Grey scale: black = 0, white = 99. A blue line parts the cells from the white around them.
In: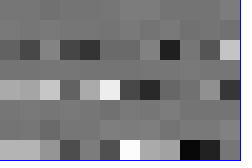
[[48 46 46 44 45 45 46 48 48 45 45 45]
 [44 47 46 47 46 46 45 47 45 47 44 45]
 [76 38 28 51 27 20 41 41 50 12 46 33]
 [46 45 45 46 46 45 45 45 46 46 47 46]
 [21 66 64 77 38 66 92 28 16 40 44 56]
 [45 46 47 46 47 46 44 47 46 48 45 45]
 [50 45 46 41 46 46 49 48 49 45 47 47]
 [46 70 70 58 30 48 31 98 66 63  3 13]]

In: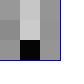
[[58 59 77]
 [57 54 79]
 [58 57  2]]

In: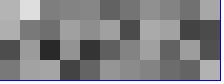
[[65 70 86 49 51 52 38 45 56 51 44]
 [29 68 47 43 62 55 62 29 66 63 26]
 [31 30 60 16 57 20 37 51 62 38 61]
 [69 47 63 64 26 39 58 54 51 42 39]]

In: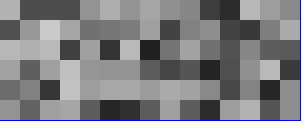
[[53 69 30 30 30 57 67 57 64 56 52 24 17 71 61]
 [66 31 59 78 64 44 46 48 62 26 50 55 26 22 49]
 [35 71 68 72 25 62 20 72 13 45 63 44 32 52 36]
 [23 63 37 62 74 58 57 57 36 27 33 14 31 56 72]
 [55 42 50 21 75 61 65 65 60 66 63 53 28 51 15]
 [55 57 38 62 64 36 15 19 36 62 36 17 61 69 33]]

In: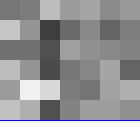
[[59 46 48 73 60 64 54]
 [49 77 58 24 41 53 39]
 [51 44 44 31 62 56 53]
 [39 73 58 29 46 52 64]
 [68 60 93 84 48 45 63]
 [56 75 68 31 51 61 61]]

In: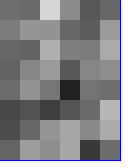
[[40 43 41 83 54 34]
 [60 48 58 57 40 36]
 [66 40 38 68 49 48]
 [55 38 52 60 34 52]
 [43 42 57 46 13 45]
 [71 28 32 24 33 41]
 [66 30 40 58 65 53]
 [42 39 61 55 65 22]]
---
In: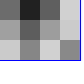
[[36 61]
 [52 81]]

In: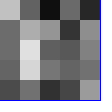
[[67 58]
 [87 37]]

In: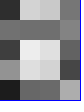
[[43 43]
 [92 87]]

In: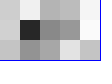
[[15 53]
 [57 65]]

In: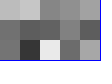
[[36 38]
 [21 91]]

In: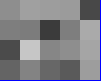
[[48 23]
 [77 52]]
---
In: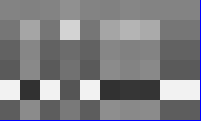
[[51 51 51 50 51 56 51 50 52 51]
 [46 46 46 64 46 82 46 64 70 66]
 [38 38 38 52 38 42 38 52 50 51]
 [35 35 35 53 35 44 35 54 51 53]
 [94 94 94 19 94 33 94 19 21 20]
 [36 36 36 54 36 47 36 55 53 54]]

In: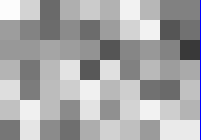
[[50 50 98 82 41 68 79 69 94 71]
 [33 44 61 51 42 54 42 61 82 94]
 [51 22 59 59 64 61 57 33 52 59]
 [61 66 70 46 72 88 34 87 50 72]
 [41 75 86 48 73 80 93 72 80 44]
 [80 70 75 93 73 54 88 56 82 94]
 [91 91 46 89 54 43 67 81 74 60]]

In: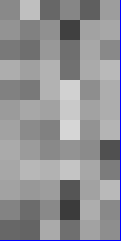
[[37 61 53 74 40 52]
 [63 65 57 50 56 25]
 [65 53 47 43 59 43]
 [66 72 67 62 69 44]
 [55 67 50 47 69 81]
 [63 67 60 65 63 78]
 [57 70 63 54 50 83]
 [54 31 66 60 53 57]
 [65 48 65 71 69 76]
 [63 72 63 59 61 33]
 [67 53 51 42 53 23]
 [63 55 40 39 66 43]]

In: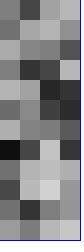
[[63 71 49 27]
 [70 56 44 65]
 [49 32 66 52]
 [27 71 49 20]
 [15 20 70 63]
 [25 17 42 53]
 [48 35 68 51]
 [76 21  6 27]
 [73 68 44 70]
 [81 59 28 72]
 [49 58 44 20]
 [71 77 60 48]]

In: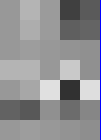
[[25 35 59 70 60]
 [37 39 59 67 60]
 [57 56 59 61 59]
 [78 56 70 70 59]
 [19 86 59 65 87]
 [42 52 38 34 56]
 [57 55 59 61 59]]

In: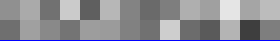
[[64 73 56 66 44 79 37 71 51 41 49 68 62 89]
 [24 49 43 62 53 45 61 60 50 44 80 42 35 70]]

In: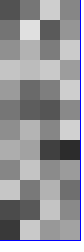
[[80 52 32 46]
 [35 58 45 87]
 [48 79 56 69]
 [78 61 76 73]
 [49 80 60 41]
 [33 53 46 36]
 [52 81 55 70]
 [25 17 67 63]
 [54 60 52 76]
 [69 43 77 47]
 [76 53 29 34]
 [59 63 22 78]]
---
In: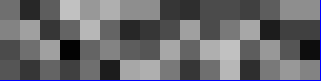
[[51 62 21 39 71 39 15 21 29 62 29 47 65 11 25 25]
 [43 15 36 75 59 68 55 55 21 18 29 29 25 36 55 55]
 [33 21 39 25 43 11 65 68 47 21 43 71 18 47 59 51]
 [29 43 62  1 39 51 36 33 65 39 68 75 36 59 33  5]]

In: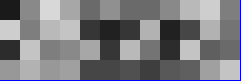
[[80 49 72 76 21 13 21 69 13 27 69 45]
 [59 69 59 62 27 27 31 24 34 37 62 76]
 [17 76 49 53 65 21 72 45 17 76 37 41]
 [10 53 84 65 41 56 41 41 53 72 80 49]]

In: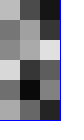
[[84 21 36]
 [73 29  8]
 [66 40 14]
 [53 66 87]
 [46 62 21]
 [43  4 50]]

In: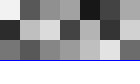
[[94 34 56 63  9 26 66]
 [46 34 52 60 74 88 42]
 [17 74 85 26 70 20 81]]

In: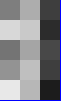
[[90 71 11]
 [84 78 17]
 [57 74 24]
 [49 67 24]
 [45 64 28]]

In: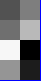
[[96  0]
 [58 11]
 [43 72]
 [32 49]]

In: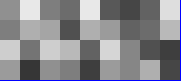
[[80 45 80 72 38 83 52 31 24]
 [60 21 56 49 24 60 52 68 27]
 [56 90 49 42 90 34 27 38 86]
 [49 68 64 31 68 60 38 42 72]]

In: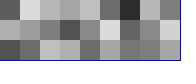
[[68 61 49 32 53 85 39 53 81]
 [36 85 71 64 74 42 17 71 49]
 [32 42 74 68 42 64 46 49 64]]

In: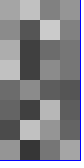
[[75 25 54 46]
 [67 25 42 46]
 [64 75 50 58]
 [58 21 46 64]
 [54 33 79 50]
 [42 54 36 33]
 [39 25 71 36]
 [29 75 58 39]]
